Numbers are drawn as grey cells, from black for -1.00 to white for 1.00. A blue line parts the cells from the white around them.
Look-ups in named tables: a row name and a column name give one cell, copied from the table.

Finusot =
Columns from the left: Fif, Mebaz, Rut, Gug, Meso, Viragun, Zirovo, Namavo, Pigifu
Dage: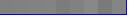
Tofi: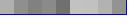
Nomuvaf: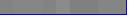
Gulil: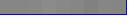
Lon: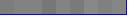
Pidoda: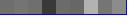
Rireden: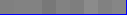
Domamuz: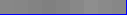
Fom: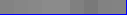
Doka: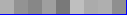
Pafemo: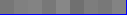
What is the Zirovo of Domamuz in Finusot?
0.11
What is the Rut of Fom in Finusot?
0.07
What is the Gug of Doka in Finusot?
0.25
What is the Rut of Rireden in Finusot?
0.02
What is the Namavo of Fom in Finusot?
0.02
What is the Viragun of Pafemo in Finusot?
-0.12
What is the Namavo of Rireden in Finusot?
0.01
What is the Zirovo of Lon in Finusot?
0.07
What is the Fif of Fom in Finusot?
0.03
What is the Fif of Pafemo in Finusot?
-0.07
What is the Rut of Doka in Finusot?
0.06
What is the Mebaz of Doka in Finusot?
0.15
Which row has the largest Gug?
Doka

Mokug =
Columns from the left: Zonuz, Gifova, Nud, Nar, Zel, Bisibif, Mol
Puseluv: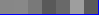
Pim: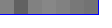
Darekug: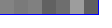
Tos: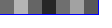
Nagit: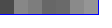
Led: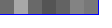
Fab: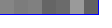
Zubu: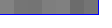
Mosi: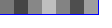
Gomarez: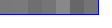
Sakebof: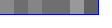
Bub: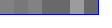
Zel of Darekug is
-0.14
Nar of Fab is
-0.21
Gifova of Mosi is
-0.46
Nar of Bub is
-0.18
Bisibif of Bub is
0.22
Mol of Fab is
-0.23
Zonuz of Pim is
0.02
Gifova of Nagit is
0.06
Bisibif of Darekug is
0.23
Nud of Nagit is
-0.02
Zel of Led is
-0.22
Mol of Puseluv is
-0.29
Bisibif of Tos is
0.27
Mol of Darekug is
-0.25
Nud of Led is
-0.18
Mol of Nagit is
0.17
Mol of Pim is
-0.10

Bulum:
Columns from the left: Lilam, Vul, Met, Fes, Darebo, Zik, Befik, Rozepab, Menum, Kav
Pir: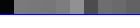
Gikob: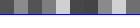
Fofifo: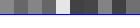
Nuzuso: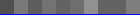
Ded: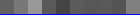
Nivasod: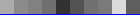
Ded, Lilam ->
-0.24
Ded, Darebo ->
-0.47
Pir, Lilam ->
-0.96
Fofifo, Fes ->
-0.20
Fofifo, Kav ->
-0.12
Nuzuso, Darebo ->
-0.22

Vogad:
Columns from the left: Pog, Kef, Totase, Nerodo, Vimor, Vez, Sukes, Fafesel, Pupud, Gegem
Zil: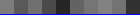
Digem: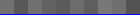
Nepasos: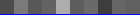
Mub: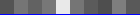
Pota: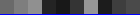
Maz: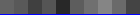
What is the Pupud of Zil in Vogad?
-0.10
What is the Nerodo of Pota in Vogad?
-0.72
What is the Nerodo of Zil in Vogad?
-0.42
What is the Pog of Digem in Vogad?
-0.11
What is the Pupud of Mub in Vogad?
-0.01
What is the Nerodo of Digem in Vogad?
-0.23
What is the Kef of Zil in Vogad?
-0.30
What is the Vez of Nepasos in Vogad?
-0.27
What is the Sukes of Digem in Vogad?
-0.26
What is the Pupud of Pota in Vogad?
-0.51
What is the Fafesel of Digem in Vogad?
-0.06
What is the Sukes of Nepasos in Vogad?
-0.17
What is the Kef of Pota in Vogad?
-0.01
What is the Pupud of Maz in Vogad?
-0.17
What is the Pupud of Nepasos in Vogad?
-0.20

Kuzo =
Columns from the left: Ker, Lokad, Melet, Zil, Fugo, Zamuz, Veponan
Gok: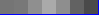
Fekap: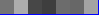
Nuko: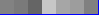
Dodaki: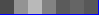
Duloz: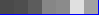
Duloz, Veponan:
0.27
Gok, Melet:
0.12
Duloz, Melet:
-0.28
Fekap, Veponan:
0.28
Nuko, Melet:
-0.21
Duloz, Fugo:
0.09
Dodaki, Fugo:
-0.29
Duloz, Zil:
0.05
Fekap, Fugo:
-0.15
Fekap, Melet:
-0.44
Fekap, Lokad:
0.36
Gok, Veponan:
-0.42
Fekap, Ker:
-0.09
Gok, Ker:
-0.08
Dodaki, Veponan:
-0.31

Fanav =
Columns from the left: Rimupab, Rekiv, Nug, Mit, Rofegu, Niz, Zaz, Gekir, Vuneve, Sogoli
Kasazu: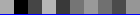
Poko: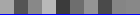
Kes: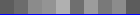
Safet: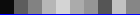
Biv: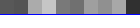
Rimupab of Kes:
-0.27
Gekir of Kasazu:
-0.12
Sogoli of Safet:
0.05
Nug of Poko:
0.07
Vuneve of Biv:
0.32
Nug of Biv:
0.34
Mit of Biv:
0.55
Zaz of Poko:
0.16
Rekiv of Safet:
-0.27
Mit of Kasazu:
0.43
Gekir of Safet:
-0.33
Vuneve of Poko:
0.04
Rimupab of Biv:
-0.31
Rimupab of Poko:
0.31

